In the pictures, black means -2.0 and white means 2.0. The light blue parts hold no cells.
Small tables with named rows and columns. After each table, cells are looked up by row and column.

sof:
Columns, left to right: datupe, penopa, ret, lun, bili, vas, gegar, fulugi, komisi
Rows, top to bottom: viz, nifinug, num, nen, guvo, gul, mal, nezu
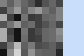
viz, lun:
-0.4
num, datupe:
0.7
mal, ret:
0.9
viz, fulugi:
-0.4
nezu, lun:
-0.6
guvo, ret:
-1.7
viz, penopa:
-0.5
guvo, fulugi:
-0.3

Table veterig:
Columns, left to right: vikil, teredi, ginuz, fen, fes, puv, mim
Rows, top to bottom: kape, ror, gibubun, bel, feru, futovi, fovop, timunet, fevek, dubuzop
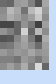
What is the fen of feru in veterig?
1.3
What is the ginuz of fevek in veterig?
-0.2
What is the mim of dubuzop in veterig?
-0.4
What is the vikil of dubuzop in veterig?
0.2
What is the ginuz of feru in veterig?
-0.4
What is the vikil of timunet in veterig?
0.4

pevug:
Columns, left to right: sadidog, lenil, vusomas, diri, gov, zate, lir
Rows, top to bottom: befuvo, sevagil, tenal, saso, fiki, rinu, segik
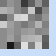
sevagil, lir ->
0.1
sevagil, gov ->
1.1
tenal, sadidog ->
-0.6
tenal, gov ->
0.0
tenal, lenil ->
0.1
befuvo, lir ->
-0.5
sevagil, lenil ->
0.6
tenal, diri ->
1.4
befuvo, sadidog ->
-0.1
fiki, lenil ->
0.4
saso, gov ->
0.2

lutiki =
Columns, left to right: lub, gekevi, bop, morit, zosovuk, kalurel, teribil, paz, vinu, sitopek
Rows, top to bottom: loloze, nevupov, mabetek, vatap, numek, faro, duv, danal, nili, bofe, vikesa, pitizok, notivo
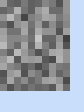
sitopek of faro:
-1.0
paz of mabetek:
0.5
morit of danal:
0.4
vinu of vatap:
-0.4
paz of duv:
-0.5
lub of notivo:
0.0
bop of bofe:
-0.1
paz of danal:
0.6
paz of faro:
-0.4
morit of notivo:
-0.5
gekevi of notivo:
-0.7
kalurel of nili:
0.5
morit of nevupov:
-0.2
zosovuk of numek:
-0.3
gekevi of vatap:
-0.7
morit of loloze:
-0.1
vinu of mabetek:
-0.1
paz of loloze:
-0.1
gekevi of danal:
-0.5
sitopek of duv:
-0.7

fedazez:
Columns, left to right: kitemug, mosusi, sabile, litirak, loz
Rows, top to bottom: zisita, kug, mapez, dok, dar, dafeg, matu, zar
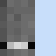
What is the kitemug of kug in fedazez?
-0.7
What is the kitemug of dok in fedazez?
-0.6
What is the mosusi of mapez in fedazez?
-0.3
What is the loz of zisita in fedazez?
-0.5
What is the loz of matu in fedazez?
-1.9
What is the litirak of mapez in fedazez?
-0.3
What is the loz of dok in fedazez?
-0.2
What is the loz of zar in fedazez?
-0.4
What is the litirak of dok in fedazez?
-0.3
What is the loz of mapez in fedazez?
-0.3
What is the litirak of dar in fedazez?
-0.3
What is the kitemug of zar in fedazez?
-0.7

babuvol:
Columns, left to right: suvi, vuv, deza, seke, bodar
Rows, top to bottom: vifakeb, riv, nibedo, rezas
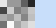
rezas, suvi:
-0.2
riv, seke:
0.4
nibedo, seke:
0.1
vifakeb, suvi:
1.6
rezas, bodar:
1.5
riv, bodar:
1.1
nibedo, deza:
1.0
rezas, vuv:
1.9
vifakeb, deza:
0.4
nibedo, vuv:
0.4
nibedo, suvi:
0.7
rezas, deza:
0.6
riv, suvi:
-0.9
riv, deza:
0.0
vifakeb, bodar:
-1.4
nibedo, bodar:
1.0
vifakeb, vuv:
0.4
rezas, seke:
1.1
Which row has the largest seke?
rezas

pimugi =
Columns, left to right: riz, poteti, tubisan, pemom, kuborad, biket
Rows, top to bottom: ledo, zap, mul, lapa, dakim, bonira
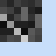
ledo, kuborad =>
-1.3
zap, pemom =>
-0.4
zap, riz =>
-0.8
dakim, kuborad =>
-0.6
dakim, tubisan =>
0.9
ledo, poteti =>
-1.4
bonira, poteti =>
-0.8
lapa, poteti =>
0.4
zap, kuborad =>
-1.4
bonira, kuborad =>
-0.7
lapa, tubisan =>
-1.5
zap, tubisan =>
-1.4
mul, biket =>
-0.4
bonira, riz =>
-1.2
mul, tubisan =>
-0.9
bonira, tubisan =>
-0.9
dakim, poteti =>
-1.5
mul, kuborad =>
-1.2
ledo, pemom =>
-1.2
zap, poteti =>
-1.0
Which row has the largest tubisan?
dakim

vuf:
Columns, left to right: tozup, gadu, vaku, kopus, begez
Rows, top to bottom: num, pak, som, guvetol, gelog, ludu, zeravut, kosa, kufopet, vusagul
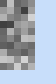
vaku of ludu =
-0.4
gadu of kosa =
-0.2
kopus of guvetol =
0.6
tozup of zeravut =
-0.5
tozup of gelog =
-0.4
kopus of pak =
-1.0
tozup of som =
0.8
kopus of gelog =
0.5
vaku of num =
-0.4
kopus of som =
0.2
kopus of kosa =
-0.5
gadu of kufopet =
1.0
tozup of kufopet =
1.1
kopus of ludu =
1.0
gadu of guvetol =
-0.9
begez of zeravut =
-0.3
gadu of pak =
0.7
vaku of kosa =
-0.2
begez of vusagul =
0.8
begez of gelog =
-0.1
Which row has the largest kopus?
kufopet

